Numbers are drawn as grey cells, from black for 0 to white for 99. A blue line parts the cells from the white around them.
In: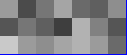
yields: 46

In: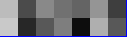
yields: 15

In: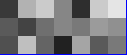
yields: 26

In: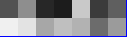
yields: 88

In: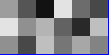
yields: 56

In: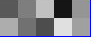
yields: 44

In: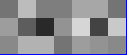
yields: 36

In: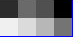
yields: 85

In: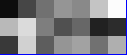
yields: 85
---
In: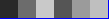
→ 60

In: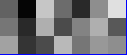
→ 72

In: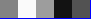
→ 51

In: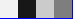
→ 49

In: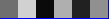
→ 56

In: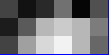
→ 79
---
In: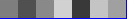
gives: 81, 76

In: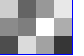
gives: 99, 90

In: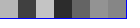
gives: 76, 71

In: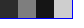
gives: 80, 49

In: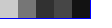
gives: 79, 46

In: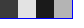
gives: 88, 70

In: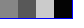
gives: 79, 52

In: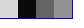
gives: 84, 57
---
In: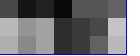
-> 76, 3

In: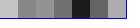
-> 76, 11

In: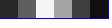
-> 95, 6

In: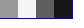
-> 95, 9

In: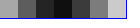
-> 79, 6

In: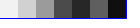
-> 94, 6

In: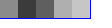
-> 77, 23

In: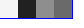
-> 95, 13

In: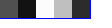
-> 98, 7

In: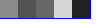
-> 83, 13
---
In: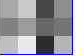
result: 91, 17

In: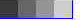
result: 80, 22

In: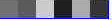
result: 79, 12

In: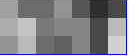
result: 81, 18

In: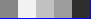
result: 94, 18

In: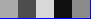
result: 84, 6

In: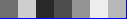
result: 92, 16

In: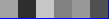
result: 77, 18

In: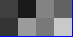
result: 78, 10

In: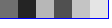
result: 89, 14
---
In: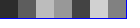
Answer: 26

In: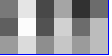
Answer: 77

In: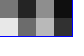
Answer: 42

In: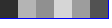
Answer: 83

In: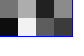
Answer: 94

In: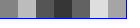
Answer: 38
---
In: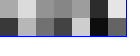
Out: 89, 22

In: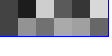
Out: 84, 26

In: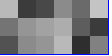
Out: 76, 32

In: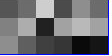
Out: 42, 55

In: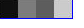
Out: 79, 6

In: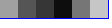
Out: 77, 62

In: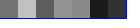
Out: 19, 45

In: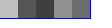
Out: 42, 74
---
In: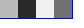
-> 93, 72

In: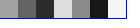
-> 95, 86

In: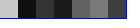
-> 78, 47

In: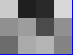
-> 84, 79

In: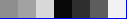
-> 94, 84

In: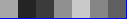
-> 78, 65

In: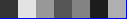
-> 88, 68

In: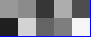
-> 95, 82

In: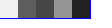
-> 93, 58
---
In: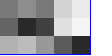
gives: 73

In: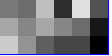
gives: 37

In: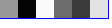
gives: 97

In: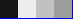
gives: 8

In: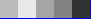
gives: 90

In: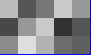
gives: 86
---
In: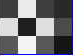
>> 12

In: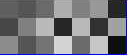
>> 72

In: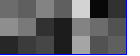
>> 51

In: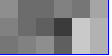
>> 23

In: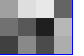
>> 34

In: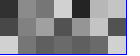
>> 58

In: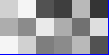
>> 67

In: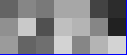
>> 70
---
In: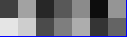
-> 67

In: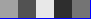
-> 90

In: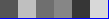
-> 52

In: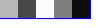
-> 98

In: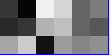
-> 60

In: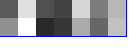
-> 66

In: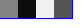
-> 5

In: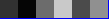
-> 78

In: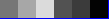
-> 32

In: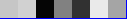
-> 19
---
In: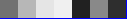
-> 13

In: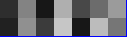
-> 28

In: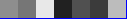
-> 31

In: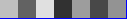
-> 61

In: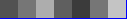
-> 23

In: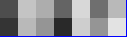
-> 84

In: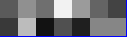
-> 60

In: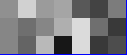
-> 34

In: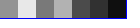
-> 29
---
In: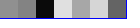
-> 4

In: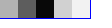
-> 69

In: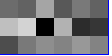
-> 47

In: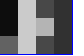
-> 19

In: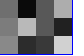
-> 13

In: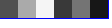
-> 66

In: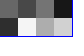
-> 9

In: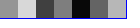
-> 25

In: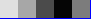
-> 87
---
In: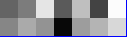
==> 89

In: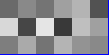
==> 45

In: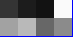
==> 7

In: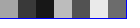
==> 9

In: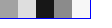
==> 9

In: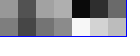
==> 63

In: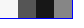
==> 9
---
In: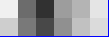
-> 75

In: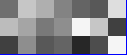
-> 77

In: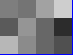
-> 40

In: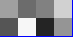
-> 14

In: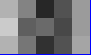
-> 28

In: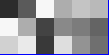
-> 48

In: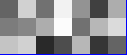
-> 71
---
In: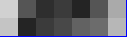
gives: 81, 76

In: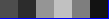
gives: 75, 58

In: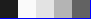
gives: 97, 88

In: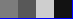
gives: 80, 48

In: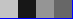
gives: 76, 58

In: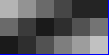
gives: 75, 70
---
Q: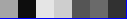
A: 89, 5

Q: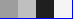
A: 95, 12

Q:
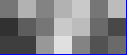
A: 87, 19

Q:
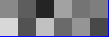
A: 84, 14

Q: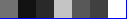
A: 99, 7

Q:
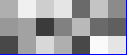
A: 97, 23

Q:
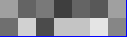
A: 89, 24

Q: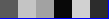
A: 81, 3
